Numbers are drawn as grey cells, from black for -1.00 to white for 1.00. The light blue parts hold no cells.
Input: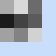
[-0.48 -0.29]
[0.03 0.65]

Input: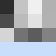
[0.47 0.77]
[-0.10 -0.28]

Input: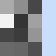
[-0.59 0.26]
[-0.53 0.17]

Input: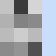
[0.03 0.08]
[0.61 0.46]

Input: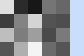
[0.03 0.66]
[-0.02 0.24]

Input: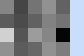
[-0.41 -0.24]
[-0.33 0.22]
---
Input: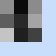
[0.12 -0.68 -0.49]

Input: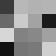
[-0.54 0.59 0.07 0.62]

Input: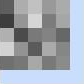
[-0.26 0.17 -0.05 0.33 0.09]

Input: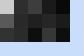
[0.60 -0.68 -0.89]

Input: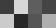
[-0.52 -0.69]

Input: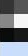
[-0.59 0.93]

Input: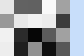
[0.80 0.82 -0.95 -0.88]

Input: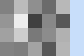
[0.01 0.86 -0.05 -0.31]
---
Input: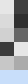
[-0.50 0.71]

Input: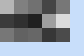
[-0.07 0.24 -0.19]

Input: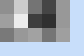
[0.19 -0.62 0.27]

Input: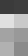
[-0.51 0.76]

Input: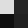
[-0.71 -0.88]

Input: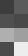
[-0.29 -0.37]
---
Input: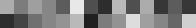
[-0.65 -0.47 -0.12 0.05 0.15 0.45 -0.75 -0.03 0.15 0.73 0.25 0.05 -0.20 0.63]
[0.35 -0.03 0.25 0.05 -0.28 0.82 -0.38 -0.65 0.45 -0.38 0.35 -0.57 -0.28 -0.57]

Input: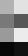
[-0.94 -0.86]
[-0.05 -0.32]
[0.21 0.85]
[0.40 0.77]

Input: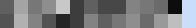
[-0.35 0.39 0.03 -0.35 -0.72 -0.52 0.03 -0.25 -0.07 0.11 -0.16 0.20 0.49]
[-0.25 0.29 -0.07 0.11 0.57 -0.52 -0.25 -0.44 -0.44 0.03 -0.07 -0.16 -0.90]

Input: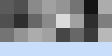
[-0.37 -0.64 -0.19 0.08 0.71 0.26 -0.64 -0.01]
[-0.29 -0.37 0.08 0.26 0.16 -0.09 -0.84 0.35]
[-0.09 0.16 0.35 0.26 -0.45 -0.19 -0.54 0.44]

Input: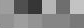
[0.15 0.24 0.15 0.05 0.05 -0.05]
[0.24 -0.38 -0.58 0.43 -0.14 0.53]

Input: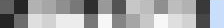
[-0.71 -0.15 0.75 0.65 0.85 0.85 -0.06 0.94 0.04 0.30 0.56 0.94 0.75 0.65 -0.45]
[-0.25 -0.71 0.40 0.30 0.12 -0.06 -0.63 0.20 -0.35 0.56 0.48 0.12 0.48 0.40 -0.55]

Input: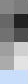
[-0.19 -0.73]
[-0.11 -0.39]
[0.06 -0.03]
[0.25 0.62]
[0.34 0.78]

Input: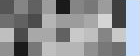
[-0.33 0.04 -0.24 0.22 -0.80 0.04 -0.06 0.22 -0.51]
[-0.14 -0.24 -0.41 0.42 0.22 0.22 0.32 0.67 -0.51]
[0.13 -0.80 -0.06 0.50 0.42 0.42 0.13 -0.06 -0.14]
[0.50 -0.41 0.32 0.32 -0.24 0.58 0.50 0.04 0.58]
